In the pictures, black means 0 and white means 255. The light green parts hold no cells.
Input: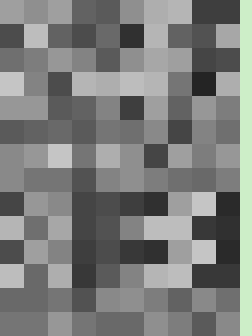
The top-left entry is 159
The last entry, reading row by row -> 137
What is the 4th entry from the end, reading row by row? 143
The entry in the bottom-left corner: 117
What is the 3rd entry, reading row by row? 159
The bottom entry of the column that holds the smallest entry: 90
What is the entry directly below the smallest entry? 151
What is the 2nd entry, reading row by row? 143
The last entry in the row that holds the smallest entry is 174
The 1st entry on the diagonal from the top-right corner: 62
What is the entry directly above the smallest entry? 69
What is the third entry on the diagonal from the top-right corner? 159
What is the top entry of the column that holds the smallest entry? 62
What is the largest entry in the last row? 151
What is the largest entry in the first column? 197
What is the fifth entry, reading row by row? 90

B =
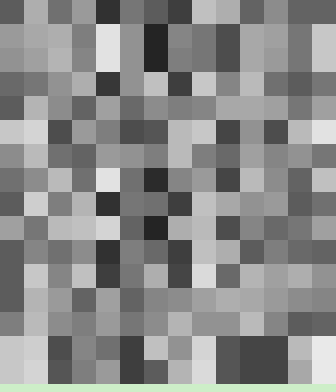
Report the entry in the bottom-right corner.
233
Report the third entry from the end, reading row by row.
69
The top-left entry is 92
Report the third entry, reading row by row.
112
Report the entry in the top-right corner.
99
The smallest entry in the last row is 62
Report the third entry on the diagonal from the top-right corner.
154
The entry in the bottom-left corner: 199
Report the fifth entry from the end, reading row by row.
85
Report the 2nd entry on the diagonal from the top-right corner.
118
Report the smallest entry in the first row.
49
